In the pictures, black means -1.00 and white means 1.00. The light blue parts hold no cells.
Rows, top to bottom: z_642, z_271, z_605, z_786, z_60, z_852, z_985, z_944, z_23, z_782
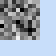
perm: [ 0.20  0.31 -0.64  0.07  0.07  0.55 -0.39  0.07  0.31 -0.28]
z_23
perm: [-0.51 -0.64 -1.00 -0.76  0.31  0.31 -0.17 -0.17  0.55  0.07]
z_944
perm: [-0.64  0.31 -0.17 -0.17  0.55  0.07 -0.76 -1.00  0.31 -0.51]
z_944

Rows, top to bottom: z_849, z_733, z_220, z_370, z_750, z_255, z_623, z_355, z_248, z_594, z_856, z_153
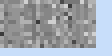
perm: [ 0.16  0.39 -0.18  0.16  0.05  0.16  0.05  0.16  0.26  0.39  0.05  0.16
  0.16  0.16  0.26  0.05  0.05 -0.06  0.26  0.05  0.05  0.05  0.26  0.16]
z_623
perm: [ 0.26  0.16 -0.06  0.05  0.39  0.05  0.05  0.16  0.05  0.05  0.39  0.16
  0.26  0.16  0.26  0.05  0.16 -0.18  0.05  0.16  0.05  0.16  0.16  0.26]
z_623
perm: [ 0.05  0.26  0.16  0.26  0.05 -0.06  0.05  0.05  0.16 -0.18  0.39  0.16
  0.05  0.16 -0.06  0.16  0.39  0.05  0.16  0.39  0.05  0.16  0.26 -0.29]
z_370
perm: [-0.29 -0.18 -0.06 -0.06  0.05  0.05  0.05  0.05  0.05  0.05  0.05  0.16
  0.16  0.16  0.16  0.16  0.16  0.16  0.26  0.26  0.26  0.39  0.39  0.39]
z_370
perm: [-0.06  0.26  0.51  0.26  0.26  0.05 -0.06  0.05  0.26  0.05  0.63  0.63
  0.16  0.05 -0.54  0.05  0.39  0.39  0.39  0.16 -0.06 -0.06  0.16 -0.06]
z_255
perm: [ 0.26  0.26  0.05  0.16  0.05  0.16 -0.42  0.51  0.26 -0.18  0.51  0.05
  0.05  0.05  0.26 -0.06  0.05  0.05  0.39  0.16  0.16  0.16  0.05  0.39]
z_750

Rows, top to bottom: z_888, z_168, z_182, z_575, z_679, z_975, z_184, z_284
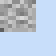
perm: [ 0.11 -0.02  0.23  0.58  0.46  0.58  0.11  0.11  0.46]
z_975
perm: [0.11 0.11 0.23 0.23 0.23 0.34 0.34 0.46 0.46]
z_182
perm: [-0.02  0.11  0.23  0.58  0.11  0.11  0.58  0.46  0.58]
z_888
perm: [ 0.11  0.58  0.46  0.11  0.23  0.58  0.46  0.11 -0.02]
z_975

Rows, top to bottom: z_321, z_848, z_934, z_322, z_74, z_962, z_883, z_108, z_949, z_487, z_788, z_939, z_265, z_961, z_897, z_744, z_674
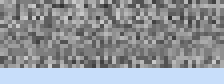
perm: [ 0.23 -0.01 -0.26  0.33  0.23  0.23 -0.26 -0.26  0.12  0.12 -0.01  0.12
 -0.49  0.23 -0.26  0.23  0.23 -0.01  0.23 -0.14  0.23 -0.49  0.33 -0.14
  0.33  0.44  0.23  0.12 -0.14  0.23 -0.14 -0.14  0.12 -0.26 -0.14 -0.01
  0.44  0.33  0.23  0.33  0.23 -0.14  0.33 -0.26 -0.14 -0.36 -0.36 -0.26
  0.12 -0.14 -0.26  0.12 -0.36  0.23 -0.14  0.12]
z_487
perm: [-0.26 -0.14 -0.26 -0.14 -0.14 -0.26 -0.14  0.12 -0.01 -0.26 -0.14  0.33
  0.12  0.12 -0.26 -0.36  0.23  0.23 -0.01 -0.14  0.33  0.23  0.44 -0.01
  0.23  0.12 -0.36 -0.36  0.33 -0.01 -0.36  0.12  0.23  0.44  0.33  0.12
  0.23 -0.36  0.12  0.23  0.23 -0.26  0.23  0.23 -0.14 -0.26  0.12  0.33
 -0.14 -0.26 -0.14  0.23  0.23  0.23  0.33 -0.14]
z_949
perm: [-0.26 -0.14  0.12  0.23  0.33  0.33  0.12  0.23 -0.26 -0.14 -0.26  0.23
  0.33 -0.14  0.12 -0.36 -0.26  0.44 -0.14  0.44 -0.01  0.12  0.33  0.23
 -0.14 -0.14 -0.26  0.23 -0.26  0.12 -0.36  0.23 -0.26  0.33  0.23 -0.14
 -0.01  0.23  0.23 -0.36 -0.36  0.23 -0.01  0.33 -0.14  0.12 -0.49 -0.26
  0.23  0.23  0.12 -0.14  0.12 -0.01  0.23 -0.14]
z_788
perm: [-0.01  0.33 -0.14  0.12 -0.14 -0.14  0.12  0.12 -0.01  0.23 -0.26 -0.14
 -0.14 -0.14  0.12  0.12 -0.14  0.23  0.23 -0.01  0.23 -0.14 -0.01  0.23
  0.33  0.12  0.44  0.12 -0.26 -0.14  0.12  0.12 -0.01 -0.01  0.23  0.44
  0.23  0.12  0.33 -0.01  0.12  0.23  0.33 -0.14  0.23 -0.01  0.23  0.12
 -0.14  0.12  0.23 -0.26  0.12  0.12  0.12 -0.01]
z_934
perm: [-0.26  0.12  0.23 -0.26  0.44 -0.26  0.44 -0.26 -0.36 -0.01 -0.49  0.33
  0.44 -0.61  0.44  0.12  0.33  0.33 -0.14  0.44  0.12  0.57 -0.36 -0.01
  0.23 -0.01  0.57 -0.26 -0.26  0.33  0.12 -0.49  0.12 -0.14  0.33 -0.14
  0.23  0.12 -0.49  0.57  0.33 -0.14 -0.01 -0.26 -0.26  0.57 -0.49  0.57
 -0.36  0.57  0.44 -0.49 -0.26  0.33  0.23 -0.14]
z_74
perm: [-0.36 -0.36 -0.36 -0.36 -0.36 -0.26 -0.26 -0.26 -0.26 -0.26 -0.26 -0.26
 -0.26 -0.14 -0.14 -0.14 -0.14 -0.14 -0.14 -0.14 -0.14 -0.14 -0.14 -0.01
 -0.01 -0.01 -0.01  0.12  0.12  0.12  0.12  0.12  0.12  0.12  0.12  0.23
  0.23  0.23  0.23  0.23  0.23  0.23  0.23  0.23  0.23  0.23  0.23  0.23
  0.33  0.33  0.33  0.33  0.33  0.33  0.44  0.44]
z_949

